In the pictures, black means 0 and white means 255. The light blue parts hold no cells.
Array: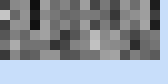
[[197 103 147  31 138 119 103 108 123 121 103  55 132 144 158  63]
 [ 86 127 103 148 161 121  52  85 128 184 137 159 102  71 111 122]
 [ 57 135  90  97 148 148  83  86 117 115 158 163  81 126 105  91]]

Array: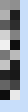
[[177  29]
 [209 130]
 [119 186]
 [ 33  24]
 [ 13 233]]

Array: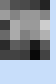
[[157 132 151 152 133]
 [105 170 128 146 177]
 [ 66  66  59   8  66]]

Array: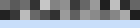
[[ 34  55 187 104  79  49 155  96 154 138 106 134 170  30]]

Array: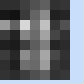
[[ 23  18  58 100 139  32  37]
 [ 59  35 133 107 163  69  49]
 [ 59  39 140 108 166  72  49]
 [ 50  44  61  79  95  50  55]]

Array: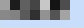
[[136 130  90  48 146  84 163]]
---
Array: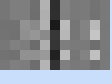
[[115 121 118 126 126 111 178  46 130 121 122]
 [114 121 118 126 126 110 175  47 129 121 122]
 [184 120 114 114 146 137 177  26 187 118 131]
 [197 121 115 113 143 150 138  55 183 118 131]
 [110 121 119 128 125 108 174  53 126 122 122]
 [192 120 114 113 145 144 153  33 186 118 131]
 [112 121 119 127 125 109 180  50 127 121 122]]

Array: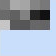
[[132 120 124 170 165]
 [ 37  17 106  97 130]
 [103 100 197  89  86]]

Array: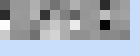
[[142 158  99 152 152 175 145 115 142 176 151 149  43]
 [158 162  42 155 153 179  51 163 128  98 150 155 190]
 [146 150 252 151 153 133 173 199 175 234 153 150   6]
 [138 129 202 145 143 113 200 211 174 145 145 154 137]]

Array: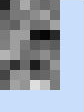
[[106 119  31 118 169 122]
 [162 110  86 121 120 140]
 [116 162 108  97 146 111]
 [  6  39 123 158 158  18]
 [101  92 128 158 121  90]
 [141 114 179 160 113 118]
 [ 88 149 100  48 104  27]
 [103 125  69 147 152  95]
 [192 123 102 162 148 222]]

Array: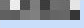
[[107 229 115 236  78 125  60 110]
 [103  53  96  93 123 128  93 101]]

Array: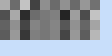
[[151 113 173 108 195  66 143 107 145 106]
 [ 76 195  80 169  44 109 121 128  36 158]
 [102 164  98 144  69 132 119 133  87 145]
 [ 93 183  92 153  55 127 119 132  69 152]]

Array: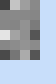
[[158 137  64 196]
 [136 134 135 137]
 [146 123 135 133]
 [144  85 228 163]
 [147 139 135 140]
 [171  85  74 118]]
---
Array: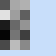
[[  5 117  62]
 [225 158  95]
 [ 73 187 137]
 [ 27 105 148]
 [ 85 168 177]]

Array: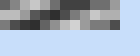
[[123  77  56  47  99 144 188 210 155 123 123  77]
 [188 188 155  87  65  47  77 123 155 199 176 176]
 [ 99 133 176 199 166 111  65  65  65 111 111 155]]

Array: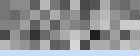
[[ 73 148 106  52 106 139 171 194 171  30 106 159  85 159]
 [118 106 130 159 118 171 130 148  85 159 183 148 130 106]
 [118 139 139  95 183 118  85 183  73  85 171 118 106 130]
 [183 159 148 118 183  95 106 214  73 171 171 148 194 183]
 [130 130 159  95 159  95 148 130 118 171 194 139 203 203]]

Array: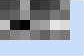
[[195  25   5 149 161 228 217]
 [110 130 140 119  98 130 119]
 [ 88  98 149  88  88 119 110]
 [ 67  76 161  47  58  76 140]]

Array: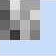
[[ 80 192 155 213]
 [112 222 164 164]
 [124  57 173 124]
 [102 134 183 144]]

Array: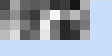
[[100 144  80  59 167 247 144 187 132]
 [187 219  90 111 229 120  40  49 176]
 [ 68 167 100  90 100  49  59  22 176]
 [167 187 120  80 238 111  40  80 120]]
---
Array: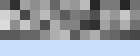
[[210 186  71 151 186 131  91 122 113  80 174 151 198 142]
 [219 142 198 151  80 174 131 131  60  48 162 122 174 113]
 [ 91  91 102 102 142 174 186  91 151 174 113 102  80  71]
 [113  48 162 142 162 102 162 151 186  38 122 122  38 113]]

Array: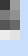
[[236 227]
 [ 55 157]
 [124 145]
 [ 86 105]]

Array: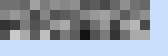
[[ 82 202 170  92 191  73 123  92  18  82 123  51 113 170 170]
 [134 152 134  73 134  82  92 103 134 152 161 134  92 123 143]
 [113 113 103 161 123 143 134 143  82  92  73 103 143 113 103]
 [ 51  63 123  82 103 152 170 103  63 113 152  63 161 182  73]]

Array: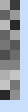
[[175 196]
 [ 99 165]
 [ 99 153]
 [ 40 142]
 [130 130]
 [196 118]
 [ 78 108]
 [118  88]
 [175  58]
 [187  40]]

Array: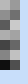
[[ 91 202]
 [133 193]
 [174 163]
 [184 154]
 [143 112]
 [ 68 103]
 [ 15  79]]

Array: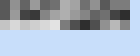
[[196 216 196 207 216 227 124  79  46  79 145 184 133]
 [ 89 154  67  57 133 163 175 154 133 100 112  67  46]
 [ 89 145 100 154 100 112 175 163 112 145  89 124 124]]

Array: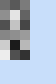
[[143 228  99]
 [ 80 195  70]
 [134 143 155]
 [111  89 123]
 [237  80  50]
 [205  27 184]]
